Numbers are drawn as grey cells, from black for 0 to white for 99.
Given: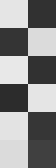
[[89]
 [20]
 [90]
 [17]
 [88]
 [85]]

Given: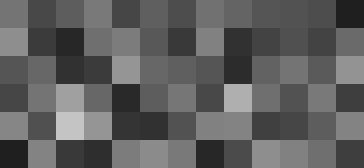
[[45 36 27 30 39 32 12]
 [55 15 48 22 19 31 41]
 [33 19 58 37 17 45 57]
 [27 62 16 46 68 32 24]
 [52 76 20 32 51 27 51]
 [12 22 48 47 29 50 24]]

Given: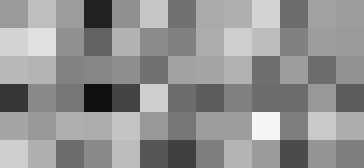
[[60 61 56 44 68 42 61]
 [82 56 69 50 80 50 60]
 [72 51 55 63 69 61 57]
 [21 46 26 42 50 42 36]
 [64 68 76 46 61 49 67]
 [80 42 73 25 70 29 49]]

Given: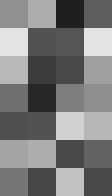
[[56 12]
 [88 33]
 [72 28]
 [43 49]
 [31 81]
 [64 28]
 [46 75]]

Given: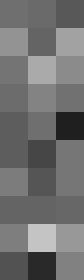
[[43 34]
 [57 63]
 [45 54]
 [42 44]
 [36 12]
 [36 46]
 [48 46]
 [39 40]
 [49 59]
 [32 50]]

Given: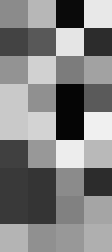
[[54  4]
 [26 89]
 [57 48]
 [78  2]
 [78  2]
 [25 92]
 [22 54]
 [22 50]
 [70 59]]
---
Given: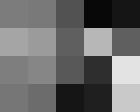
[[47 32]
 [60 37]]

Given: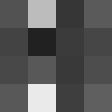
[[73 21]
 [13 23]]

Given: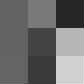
[[47 15]
 [26 71]]

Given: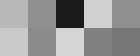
[[56 10]
 [54 83]]

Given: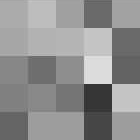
[[73 62]
 [69 70]]

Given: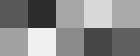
[[17 65]
 [93 54]]

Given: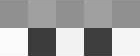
[[62 56]
 [23 94]]

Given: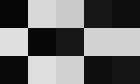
[[84 78]
 [ 3  9]]

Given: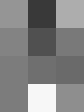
[[22 67]
 [31 47]]
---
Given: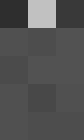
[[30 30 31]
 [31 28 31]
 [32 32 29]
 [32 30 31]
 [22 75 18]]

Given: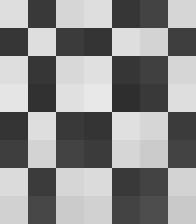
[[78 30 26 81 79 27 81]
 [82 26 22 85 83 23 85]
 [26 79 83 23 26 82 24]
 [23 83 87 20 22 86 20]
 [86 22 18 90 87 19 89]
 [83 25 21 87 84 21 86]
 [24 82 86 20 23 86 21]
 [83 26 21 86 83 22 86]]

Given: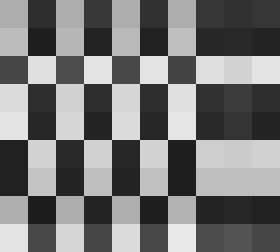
[[27 32 29 90 28 85 27 83 28 88]
 [13 15 14 69 12 68 14 67 11 68]
 [74 74 74 12 75 14 74 14 76 13]
 [81 79 80 12 82 15 81 16 82 13]
 [14 20 16 89 15 85 14 83 15 88]
 [18 23 19 87 18 83 18 81 18 85]
 [88 82 86 26 88 28 88 30 87 27]
 [14 16 15 74 13 72 14 71 12 73]
 [21 19 21 67 19 67 22 67 18 67]]

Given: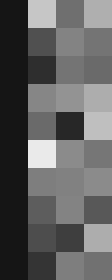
[[44 49 20  8]
 [67 24 30  8]
 [34 51 36  8]
 [54 50 49  8]
 [46 54 91  8]
 [74 15 41  8]
 [67 57 52  8]
 [41 45 18  8]
 [45 51 31  8]
 [68 43 77  8]]

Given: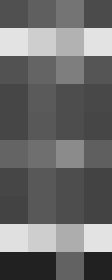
[[13 38 13 13]
 [88 67 80 87]
 [26 30 34 26]
 [26 30 34 27]
 [37 54 43 39]
 [27 30 34 27]
 [28 30 35 27]
 [33 49 39 32]
 [88 69 80 88]
 [29 45 37 31]]

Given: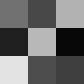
[[25 30 88]
 [ 3 72 12]
 [69 28 44]]

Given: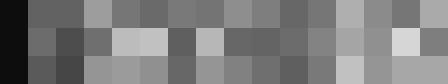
[[65 65 58 75 47 37 43 50 58 40 56 60 58 27 35  5]
 [49 83 56 64 51 42 39 40 71 37 75 73 43 30 42  5]
 [66 46 54 68 46 40 49 55 45 47 41 46 61 38 38  5]]

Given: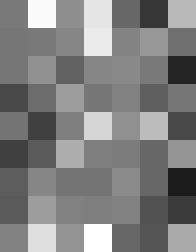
[[66 33 40 99 57 86 50]
 [23 32 50 49 50 61 35]
 [11 40 54 45 45 52 36]
 [58 40 48 49 67 35 25]
 [28 73 56 83 49 25 45]
 [46 37 50 46 61 42 28]
 [14 47 53 52 38 56 46]
 [43 59 51 91 52 47 46]
 [72 21 40 89 55 97 47]]
